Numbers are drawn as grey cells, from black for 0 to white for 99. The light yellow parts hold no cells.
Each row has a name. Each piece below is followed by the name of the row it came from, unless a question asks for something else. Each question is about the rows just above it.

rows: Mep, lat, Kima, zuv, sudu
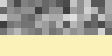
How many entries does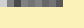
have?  9
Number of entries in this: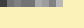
9

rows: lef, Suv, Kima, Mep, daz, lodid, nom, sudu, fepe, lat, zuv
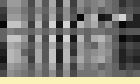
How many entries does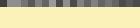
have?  20
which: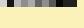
Mep

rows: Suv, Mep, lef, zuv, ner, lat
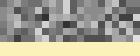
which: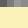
Suv
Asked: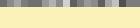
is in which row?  Suv
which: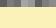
ner
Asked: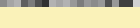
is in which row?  lef
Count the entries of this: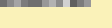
13
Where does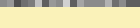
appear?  Mep
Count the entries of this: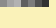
7

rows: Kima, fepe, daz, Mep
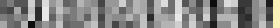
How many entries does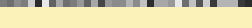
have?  36
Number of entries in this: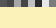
8
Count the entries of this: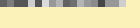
18
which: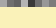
fepe
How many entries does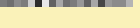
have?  19
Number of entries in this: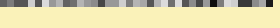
39
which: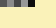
Kima

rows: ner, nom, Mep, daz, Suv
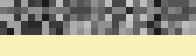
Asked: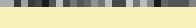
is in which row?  ner
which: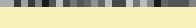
Mep
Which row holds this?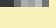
daz
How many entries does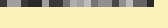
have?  22
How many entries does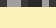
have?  8

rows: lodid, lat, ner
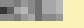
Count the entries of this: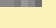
6
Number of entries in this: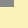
2
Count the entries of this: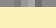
8
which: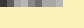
lat
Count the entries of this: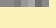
7

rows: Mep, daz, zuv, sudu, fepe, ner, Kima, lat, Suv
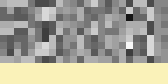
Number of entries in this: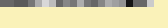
22
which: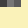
lat
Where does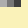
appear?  fepe
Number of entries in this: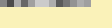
13
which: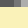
zuv
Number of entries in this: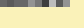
10

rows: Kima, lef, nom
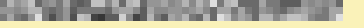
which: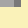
lef
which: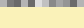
nom
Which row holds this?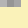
Kima
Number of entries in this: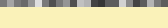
24
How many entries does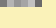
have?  6

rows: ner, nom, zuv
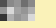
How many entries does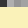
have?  4
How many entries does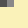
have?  2
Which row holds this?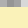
zuv
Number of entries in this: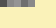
5

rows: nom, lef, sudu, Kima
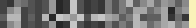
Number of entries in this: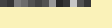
13
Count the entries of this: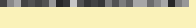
27
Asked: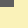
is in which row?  sudu
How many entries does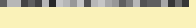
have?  27
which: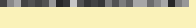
lef
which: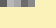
Kima
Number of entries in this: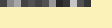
13

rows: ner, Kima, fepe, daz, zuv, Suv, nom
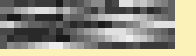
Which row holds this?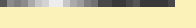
nom
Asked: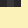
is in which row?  daz
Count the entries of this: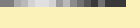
18
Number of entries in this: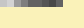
9
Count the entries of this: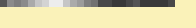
25
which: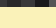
Suv

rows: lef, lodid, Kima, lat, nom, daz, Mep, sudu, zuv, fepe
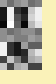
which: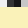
lodid
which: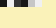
lodid
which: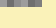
lef
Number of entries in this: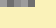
5

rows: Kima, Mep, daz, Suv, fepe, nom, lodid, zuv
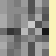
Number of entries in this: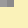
2
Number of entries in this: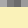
4
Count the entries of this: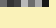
7
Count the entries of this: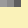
3
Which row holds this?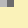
fepe
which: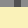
Mep

